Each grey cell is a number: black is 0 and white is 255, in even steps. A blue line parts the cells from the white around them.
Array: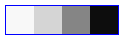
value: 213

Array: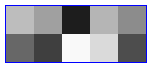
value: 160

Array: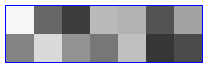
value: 103

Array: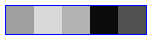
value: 217

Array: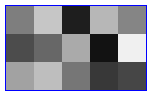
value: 198

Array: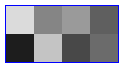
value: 133

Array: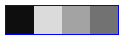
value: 219

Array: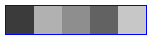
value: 177

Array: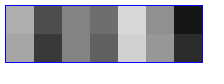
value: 78
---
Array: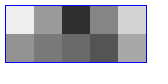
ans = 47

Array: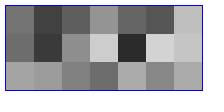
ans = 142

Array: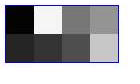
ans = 119

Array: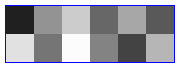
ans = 204

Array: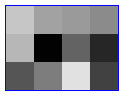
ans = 99

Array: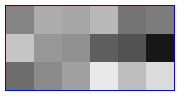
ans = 145

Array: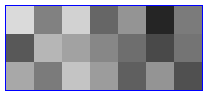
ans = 162
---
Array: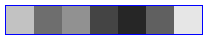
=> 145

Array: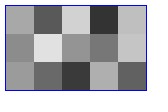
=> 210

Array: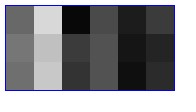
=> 8

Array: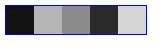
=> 139

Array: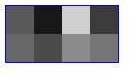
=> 207

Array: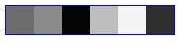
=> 4

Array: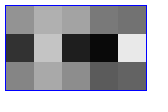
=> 163

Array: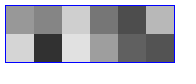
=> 207

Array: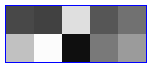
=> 223

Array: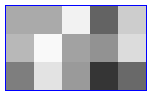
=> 242
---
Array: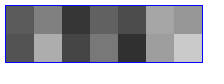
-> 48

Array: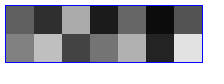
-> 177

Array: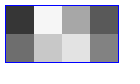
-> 200

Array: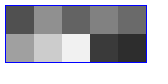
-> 241

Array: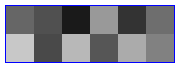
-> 86

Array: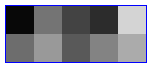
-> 89

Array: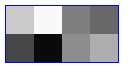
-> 10
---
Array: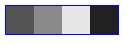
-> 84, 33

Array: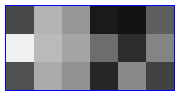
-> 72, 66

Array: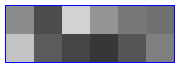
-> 140, 127

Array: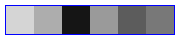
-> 213, 120

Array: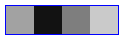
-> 162, 202

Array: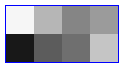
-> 246, 197

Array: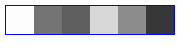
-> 253, 55
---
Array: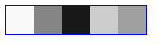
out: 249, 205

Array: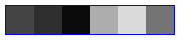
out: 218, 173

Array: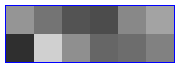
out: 208, 163

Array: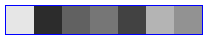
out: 230, 180

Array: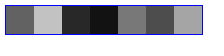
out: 194, 165

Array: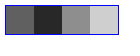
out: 207, 142
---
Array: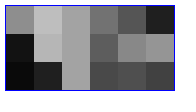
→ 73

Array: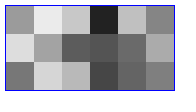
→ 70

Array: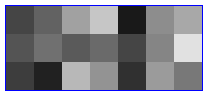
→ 48

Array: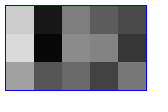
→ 106

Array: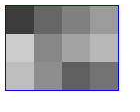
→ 142

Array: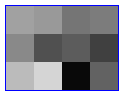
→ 213

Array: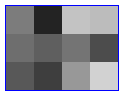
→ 62

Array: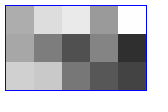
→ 119

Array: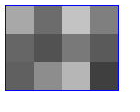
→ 141

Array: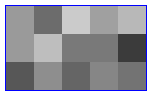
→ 101
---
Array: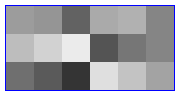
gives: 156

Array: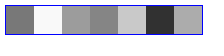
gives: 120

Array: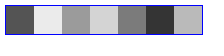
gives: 84

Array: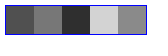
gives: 80

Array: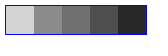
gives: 212

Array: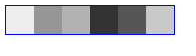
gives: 238

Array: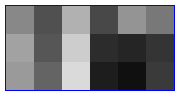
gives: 136
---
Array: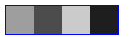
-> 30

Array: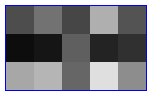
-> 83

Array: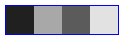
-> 226

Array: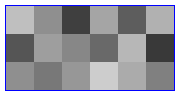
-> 177

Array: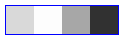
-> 49

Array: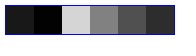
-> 45

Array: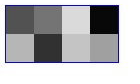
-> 8

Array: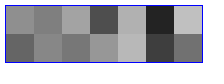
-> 192

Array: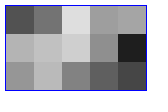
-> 165
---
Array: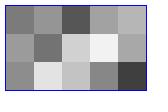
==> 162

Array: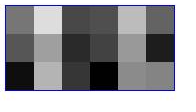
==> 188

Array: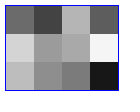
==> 181

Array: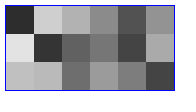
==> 82

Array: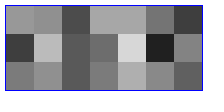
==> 116

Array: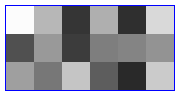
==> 47

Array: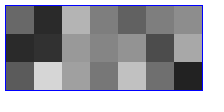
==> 126

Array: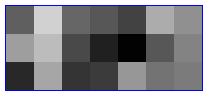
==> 172

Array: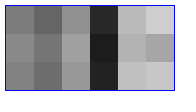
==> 186

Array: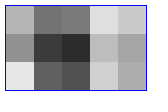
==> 223
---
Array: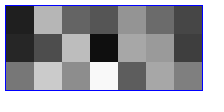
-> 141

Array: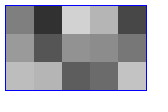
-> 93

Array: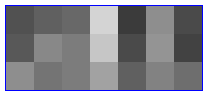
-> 124

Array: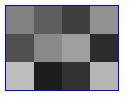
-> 50

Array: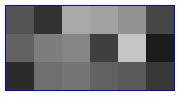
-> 117

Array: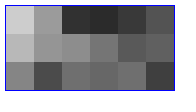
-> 111
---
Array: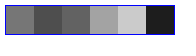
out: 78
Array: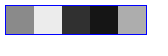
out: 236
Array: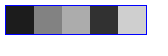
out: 130
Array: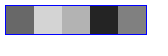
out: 212
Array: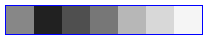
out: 33
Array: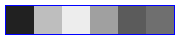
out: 190
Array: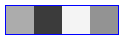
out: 59
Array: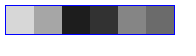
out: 166
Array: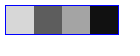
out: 93
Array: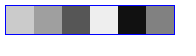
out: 159
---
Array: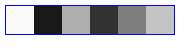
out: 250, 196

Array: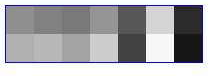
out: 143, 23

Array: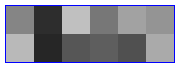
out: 133, 170

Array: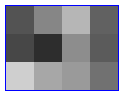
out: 83, 113

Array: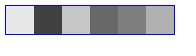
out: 232, 177

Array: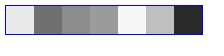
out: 233, 42

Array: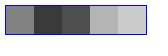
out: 130, 203
